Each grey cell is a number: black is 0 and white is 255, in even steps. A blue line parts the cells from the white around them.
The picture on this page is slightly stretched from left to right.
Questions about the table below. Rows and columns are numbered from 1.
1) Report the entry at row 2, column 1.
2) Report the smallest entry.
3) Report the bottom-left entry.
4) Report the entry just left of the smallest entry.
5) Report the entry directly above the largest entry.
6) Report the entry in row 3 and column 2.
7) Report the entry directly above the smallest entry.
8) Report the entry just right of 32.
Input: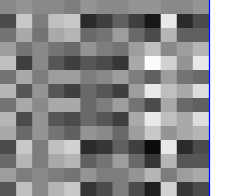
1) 75
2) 12
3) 86
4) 63
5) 191
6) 169
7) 200
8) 209
